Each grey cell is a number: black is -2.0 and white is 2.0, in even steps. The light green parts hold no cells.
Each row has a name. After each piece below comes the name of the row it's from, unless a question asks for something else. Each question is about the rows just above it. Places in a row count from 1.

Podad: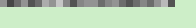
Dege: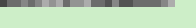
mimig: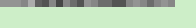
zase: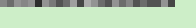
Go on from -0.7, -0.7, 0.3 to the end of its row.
-0.9
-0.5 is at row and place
mimig, 6
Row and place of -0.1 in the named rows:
zase, 8
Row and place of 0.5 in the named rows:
zase, 11

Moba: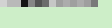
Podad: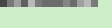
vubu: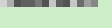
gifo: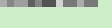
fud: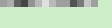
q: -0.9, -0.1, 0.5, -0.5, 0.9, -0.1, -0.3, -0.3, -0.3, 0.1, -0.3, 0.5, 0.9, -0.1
Podad
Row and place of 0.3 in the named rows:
fud, 5

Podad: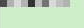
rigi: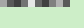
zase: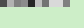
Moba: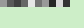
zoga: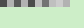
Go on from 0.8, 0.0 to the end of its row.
0.2, -1.4, 1.0, -0.2, 1.4, 1.4, 0.0
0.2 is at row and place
zase, 4
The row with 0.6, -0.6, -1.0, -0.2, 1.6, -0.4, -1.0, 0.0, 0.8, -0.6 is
rigi
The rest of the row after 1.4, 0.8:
-1.2, 1.0, -0.2, 1.4, 1.0, 0.8
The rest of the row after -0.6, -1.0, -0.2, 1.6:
-0.4, -1.0, 0.0, 0.8, -0.6
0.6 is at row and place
rigi, 1
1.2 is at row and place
zoga, 9

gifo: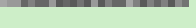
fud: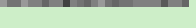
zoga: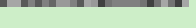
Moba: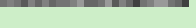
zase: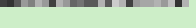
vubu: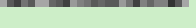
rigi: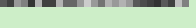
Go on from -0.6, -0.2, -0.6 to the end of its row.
0.4, -0.6, 0.0, -0.4, -0.4, 0.6, 0.0, -0.6, 0.0, -0.4, 0.0, -0.6, 0.2, -0.2
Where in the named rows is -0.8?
rigi, 21
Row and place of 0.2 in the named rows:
gifo, 26

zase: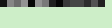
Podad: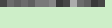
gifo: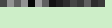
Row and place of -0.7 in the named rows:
zase, 14
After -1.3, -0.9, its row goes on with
-1.1, -0.5, -1.3, -1.1

